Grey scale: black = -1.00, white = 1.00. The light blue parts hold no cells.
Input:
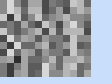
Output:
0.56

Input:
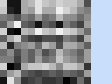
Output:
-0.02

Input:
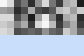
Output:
0.70

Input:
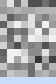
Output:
0.55

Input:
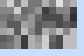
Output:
-0.07

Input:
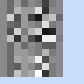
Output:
0.08

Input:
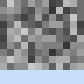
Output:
-0.13

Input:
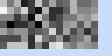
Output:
0.05
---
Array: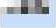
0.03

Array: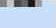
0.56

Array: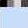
-0.01

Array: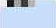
-0.78

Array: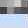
0.11

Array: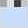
0.75
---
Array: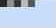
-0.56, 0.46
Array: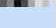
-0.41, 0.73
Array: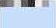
-0.29, 0.85
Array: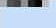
0.11, 0.47
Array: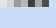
0.44, 0.78
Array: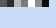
-0.04, 1.00
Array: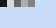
-0.20, 0.71
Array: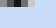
-0.82, 0.58
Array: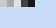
0.76, 0.76
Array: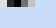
-0.99, 0.74
